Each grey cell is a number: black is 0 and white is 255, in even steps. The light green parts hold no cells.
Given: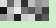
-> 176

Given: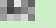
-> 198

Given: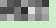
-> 186

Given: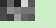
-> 59

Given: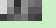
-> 87

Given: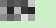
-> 101
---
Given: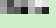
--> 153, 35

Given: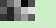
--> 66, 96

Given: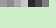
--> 154, 125

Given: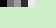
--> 4, 234

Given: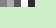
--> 130, 44

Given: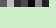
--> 92, 34
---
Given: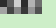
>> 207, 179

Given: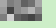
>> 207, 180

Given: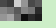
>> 208, 165

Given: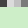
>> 219, 192

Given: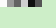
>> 251, 207

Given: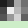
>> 237, 210
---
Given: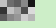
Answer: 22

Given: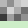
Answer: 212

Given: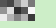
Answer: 121

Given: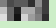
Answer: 62

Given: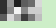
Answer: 216

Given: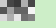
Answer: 70

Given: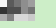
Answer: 158

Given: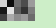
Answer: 155

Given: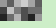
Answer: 94

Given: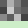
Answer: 82
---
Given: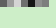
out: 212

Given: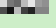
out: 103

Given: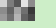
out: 86

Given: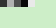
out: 78

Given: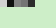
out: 131

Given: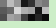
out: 151

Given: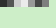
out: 207

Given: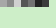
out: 208
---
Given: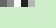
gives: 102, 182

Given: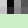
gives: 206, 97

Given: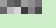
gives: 157, 73

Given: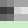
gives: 125, 181

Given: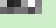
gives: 188, 143

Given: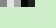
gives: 136, 34

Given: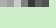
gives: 175, 82
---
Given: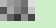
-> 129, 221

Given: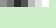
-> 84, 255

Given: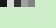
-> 52, 218

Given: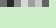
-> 216, 216

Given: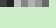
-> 134, 193

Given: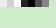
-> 35, 251
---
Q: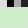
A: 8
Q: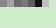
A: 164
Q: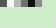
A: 248
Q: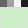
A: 162
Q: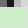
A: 25
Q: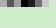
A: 87
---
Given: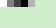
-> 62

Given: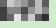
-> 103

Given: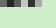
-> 198

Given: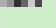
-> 100

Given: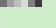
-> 218

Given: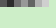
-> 99

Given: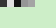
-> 20
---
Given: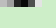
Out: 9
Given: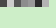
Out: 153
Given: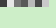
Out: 185
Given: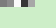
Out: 250
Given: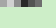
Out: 40
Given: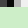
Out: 9
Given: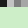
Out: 195
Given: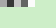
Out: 198
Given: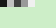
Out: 65
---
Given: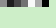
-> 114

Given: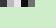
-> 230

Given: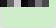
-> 8

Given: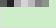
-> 212

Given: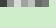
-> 162

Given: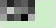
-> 132

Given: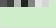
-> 35

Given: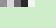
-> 107

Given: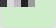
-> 187
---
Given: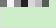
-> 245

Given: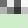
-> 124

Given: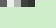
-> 236

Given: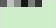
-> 193

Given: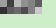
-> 93

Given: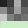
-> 127

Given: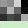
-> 73
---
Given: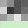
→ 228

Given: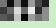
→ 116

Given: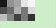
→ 120

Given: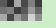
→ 210

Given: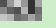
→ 164

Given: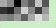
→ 223

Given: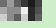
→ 41

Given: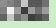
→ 75
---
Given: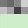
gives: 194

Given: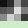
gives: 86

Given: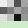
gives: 93

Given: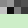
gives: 194

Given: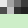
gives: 76

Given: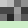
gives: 71

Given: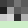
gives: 30

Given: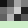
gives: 111

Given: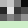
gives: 37

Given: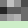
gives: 36
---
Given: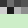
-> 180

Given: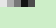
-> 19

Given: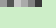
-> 130

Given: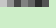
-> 44

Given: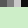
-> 201

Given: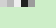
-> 33
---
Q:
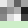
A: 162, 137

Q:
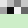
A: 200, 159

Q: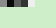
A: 239, 139

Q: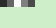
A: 74, 43

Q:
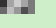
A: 122, 106

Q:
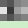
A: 142, 116
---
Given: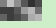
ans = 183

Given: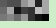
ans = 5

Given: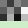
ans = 188

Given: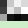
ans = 20

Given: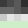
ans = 229

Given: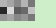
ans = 120

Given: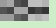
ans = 191

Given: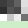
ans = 113

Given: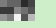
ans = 185

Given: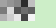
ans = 244
